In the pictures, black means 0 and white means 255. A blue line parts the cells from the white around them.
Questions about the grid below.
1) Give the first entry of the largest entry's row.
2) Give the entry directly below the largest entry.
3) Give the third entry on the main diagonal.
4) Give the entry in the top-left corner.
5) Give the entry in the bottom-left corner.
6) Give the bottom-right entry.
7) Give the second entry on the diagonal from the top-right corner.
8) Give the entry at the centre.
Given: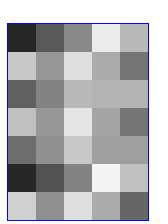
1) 39
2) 171
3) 185
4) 39
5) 208
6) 102
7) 171
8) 229

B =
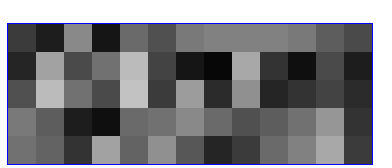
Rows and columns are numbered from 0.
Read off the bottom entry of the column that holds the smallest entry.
37
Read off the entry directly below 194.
106
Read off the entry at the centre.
156
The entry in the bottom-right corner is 59
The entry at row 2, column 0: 80
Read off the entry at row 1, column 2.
74
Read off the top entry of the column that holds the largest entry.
106
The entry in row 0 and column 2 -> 137
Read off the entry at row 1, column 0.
37
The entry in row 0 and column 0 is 59
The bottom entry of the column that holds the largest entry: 99
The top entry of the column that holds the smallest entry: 129
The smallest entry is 7
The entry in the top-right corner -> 74
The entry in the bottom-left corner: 113
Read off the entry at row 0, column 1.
29
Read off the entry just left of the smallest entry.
21
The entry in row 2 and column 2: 113
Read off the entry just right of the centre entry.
43

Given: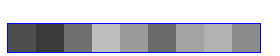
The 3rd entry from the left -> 113
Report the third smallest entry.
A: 106
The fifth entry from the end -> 155

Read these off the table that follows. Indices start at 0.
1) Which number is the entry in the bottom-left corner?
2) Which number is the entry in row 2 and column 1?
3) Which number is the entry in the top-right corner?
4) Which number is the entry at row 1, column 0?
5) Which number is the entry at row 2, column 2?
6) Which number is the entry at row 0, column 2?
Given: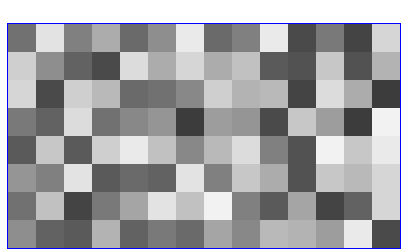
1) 142
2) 74
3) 214
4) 207
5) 207
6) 128

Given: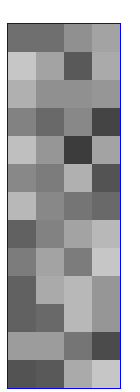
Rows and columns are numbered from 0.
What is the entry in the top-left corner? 111
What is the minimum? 60
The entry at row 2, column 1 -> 144
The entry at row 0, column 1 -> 111
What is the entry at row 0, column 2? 144
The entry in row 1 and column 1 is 163
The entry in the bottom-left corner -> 83
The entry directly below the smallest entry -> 176
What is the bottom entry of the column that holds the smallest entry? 170
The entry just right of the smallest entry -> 163
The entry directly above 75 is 150
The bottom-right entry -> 198
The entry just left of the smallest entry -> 150
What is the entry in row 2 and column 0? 176
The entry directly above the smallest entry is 136
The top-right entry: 163

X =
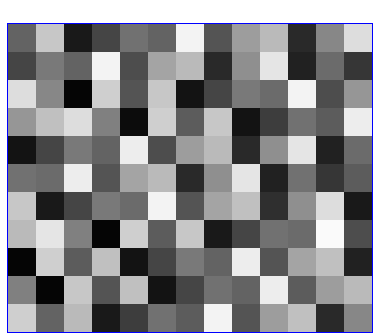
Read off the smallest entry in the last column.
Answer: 25
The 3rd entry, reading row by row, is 25
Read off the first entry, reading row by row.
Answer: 99
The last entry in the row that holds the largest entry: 77
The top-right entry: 221
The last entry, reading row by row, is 135
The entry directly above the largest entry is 221
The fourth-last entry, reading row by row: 157
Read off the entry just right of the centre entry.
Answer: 143
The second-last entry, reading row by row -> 41
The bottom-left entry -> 207
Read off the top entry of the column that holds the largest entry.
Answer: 135
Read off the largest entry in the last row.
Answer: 243
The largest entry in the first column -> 221
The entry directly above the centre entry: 157
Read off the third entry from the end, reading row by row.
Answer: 192
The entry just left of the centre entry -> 186
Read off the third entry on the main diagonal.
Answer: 5
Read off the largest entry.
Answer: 250
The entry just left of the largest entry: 107
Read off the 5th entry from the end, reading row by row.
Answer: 84

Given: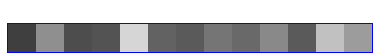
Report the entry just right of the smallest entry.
143
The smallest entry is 63

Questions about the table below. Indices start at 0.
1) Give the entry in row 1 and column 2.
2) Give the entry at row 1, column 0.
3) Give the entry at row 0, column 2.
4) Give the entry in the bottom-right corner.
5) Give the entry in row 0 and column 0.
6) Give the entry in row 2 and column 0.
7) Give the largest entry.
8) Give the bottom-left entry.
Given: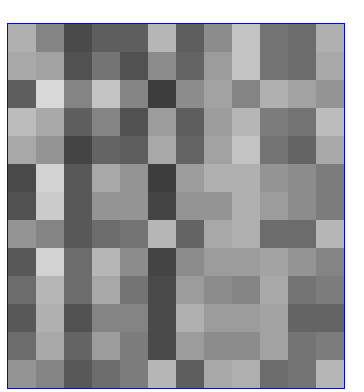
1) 81
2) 168
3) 74
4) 182
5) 176
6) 94
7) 216
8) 148
